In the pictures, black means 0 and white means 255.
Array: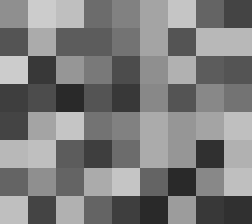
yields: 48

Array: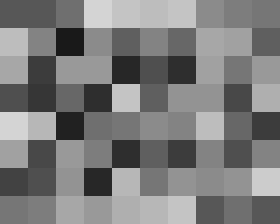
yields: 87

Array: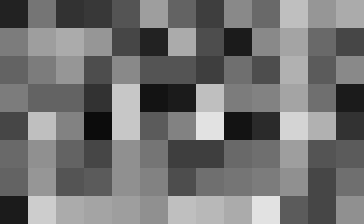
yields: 144

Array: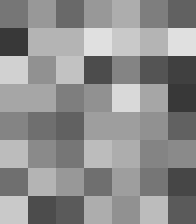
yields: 90

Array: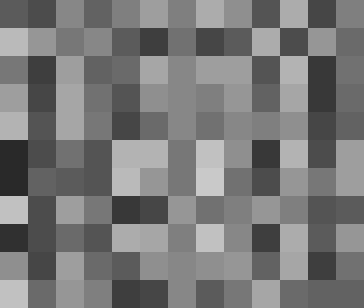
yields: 98

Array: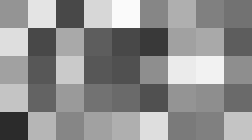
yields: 196

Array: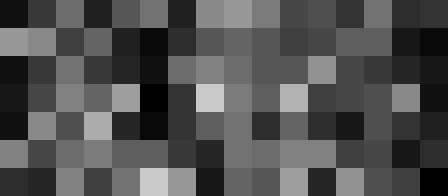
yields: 1

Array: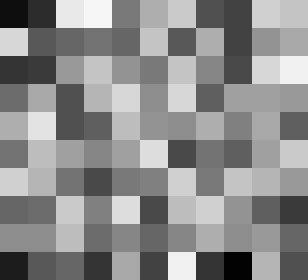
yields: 80

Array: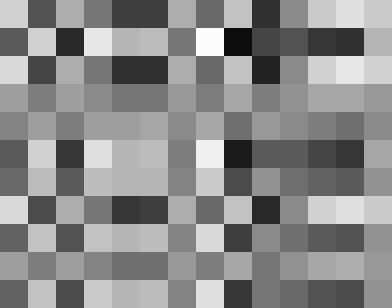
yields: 146
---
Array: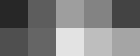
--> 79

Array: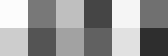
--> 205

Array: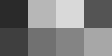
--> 63

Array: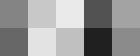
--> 103

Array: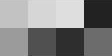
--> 155

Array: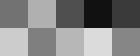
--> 204
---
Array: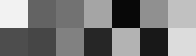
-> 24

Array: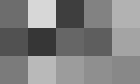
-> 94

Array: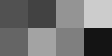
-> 127

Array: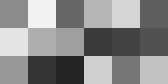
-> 67

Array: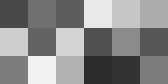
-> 139

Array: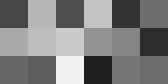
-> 133

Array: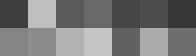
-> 170

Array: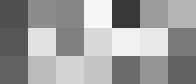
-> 232

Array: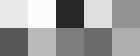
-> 106
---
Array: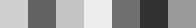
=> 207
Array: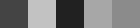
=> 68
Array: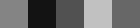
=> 132
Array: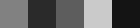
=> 129
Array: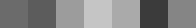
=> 107
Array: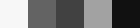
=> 247
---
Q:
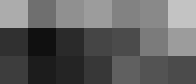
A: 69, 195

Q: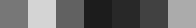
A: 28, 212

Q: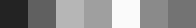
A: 159, 250

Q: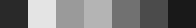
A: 180, 228

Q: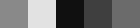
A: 16, 226

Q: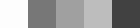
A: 160, 253
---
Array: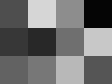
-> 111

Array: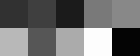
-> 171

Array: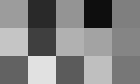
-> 177

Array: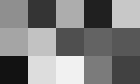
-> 79

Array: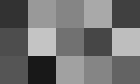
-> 113

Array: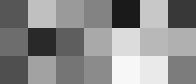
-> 94

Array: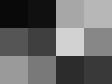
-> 210

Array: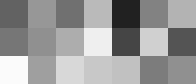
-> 173

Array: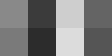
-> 220
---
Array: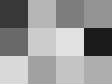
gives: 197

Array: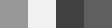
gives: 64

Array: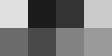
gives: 130

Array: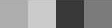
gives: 56

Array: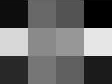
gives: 95

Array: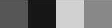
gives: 209

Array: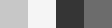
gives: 53
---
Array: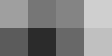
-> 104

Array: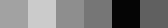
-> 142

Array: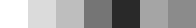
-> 190

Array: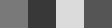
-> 219

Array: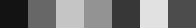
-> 197

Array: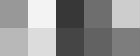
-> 69

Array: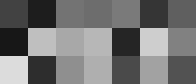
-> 143

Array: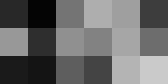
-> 94
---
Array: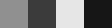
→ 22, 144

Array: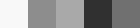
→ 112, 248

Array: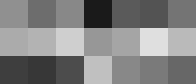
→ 116, 62

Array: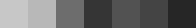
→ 38, 199

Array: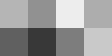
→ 173, 96

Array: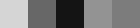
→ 124, 213
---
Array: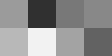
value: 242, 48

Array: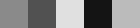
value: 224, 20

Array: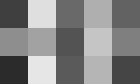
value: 230, 43

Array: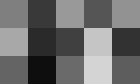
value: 212, 14

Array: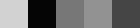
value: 210, 5

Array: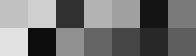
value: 226, 12

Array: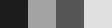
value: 224, 28

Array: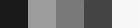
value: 247, 26

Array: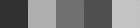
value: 195, 49
